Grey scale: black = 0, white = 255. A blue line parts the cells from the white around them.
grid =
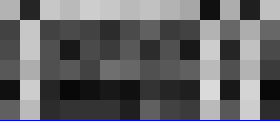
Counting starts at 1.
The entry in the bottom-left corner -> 96
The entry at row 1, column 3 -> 199
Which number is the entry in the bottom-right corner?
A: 44
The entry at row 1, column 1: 179
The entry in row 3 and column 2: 199
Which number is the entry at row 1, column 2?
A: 37
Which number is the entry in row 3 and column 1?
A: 74
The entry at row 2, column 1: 66
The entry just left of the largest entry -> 31
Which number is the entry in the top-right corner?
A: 193
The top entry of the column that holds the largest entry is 16
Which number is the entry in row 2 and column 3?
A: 66
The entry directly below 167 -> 66
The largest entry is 218
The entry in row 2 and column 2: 199
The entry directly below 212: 205
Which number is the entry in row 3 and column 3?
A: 80

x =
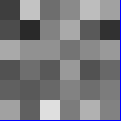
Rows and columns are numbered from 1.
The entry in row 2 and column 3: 130
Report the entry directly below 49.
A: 153
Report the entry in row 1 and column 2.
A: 195
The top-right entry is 161
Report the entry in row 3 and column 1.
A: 169
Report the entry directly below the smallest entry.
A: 145
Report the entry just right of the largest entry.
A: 124
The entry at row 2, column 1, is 76
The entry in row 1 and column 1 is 62
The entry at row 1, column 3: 110

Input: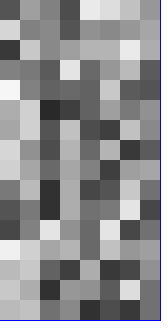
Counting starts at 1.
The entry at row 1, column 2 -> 159
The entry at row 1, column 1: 84
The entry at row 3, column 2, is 200
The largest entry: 246
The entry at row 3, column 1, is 57
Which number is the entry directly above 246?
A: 129
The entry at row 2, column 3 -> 137
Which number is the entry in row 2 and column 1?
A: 214
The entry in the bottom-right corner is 113
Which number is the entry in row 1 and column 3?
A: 129
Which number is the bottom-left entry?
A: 186
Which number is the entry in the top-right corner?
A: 151
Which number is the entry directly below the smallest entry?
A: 84
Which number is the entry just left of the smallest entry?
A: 208
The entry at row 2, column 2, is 129
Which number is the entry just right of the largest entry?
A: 129
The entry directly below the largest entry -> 173

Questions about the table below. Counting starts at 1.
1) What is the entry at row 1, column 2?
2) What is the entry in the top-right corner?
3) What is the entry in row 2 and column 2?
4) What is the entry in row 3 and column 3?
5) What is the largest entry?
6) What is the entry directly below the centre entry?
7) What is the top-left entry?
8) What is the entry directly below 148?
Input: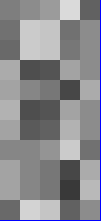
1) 140
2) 97
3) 203
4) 197
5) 218
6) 97
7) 126
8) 119

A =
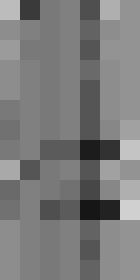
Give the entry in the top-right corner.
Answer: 147
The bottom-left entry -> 141
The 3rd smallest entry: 34
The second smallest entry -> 28
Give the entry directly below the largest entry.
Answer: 147
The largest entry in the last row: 147
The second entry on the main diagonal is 128
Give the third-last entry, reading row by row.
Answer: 99
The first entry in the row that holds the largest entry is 113
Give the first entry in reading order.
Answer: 188
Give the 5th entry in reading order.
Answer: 79
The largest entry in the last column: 208
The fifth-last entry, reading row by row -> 121
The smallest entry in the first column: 106
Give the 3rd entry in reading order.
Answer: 121
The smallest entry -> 22
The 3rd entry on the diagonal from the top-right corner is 85
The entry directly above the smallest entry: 71
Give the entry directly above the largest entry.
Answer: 175
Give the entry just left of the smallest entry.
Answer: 91

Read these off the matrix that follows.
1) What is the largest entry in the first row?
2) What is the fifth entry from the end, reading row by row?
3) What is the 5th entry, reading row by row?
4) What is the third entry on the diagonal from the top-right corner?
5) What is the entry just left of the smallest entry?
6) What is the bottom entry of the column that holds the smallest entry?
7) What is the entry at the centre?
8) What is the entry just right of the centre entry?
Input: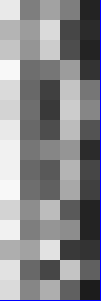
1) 233
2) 218
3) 35
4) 204
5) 96
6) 28
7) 134
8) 149

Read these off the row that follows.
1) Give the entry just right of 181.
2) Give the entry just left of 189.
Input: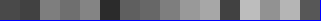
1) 87
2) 65

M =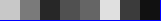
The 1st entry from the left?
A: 200
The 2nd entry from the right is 59

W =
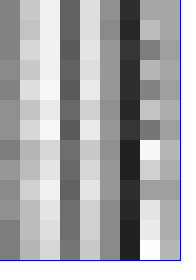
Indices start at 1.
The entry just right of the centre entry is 151
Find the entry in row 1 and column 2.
201
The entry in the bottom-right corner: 181
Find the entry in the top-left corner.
131
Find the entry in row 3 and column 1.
131
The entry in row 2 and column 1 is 131
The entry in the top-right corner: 167
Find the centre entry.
234
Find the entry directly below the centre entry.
201
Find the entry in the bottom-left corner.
125
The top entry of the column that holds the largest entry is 167
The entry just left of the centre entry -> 90
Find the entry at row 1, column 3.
241
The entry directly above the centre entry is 208
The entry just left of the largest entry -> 33

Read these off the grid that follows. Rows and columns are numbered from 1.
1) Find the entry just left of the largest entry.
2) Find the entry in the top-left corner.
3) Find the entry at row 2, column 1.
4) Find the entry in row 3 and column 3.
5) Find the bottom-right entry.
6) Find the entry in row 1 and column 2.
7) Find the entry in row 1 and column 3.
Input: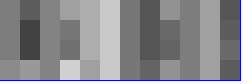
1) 131
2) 125
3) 125
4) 131
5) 93
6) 93
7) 131

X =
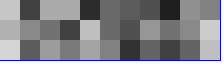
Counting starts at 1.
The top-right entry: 129
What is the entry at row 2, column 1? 177
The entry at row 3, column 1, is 212
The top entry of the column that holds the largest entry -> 198
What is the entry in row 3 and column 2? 92
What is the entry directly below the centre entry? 129
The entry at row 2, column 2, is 137
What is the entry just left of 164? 122
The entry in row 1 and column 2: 65
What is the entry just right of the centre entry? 80

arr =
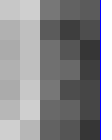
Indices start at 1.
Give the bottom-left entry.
207
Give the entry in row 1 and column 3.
119
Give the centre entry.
112
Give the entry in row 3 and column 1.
171
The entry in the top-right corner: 91
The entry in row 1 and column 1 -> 199
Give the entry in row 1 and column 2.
207
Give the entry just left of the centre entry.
191
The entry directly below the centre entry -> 119

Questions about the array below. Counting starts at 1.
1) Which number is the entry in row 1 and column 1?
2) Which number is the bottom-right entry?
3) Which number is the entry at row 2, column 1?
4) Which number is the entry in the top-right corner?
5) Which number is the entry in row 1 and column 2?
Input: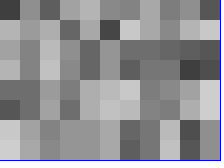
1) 63
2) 143
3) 180
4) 86
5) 143

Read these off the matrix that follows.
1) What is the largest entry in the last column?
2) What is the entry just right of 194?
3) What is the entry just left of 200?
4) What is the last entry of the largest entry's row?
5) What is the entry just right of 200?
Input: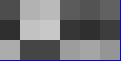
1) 149
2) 200
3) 194
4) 61
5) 54
